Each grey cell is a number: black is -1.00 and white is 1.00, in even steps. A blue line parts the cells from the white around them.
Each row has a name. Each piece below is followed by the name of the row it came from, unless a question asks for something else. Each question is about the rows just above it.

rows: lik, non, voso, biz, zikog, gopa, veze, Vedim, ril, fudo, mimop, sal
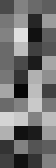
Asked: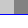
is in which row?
ril
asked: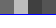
biz
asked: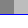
ril

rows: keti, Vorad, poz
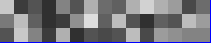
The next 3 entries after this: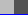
[-0.62 -0.25 -0.35]
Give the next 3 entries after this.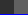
[-0.35  0.48  0.22]
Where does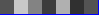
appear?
poz
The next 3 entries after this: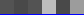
[0.13 0.03 0.03]
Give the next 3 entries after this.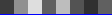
[-0.35  0.48  0.22]
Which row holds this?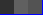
Vorad
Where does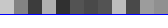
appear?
poz

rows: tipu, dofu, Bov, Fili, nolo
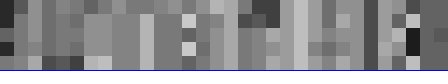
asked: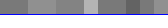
Bov
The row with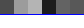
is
Bov
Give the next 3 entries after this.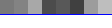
[ 0.22 -0.14  0.32]
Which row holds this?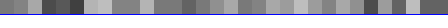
nolo
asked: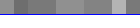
Bov

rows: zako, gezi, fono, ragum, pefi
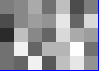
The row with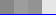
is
gezi
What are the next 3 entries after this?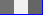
[0.42 0.42 0.99]
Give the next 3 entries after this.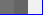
[-0.31  0.50  0.80]

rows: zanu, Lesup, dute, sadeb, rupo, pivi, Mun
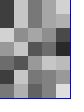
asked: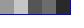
sadeb
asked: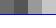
rupo
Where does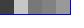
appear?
pivi

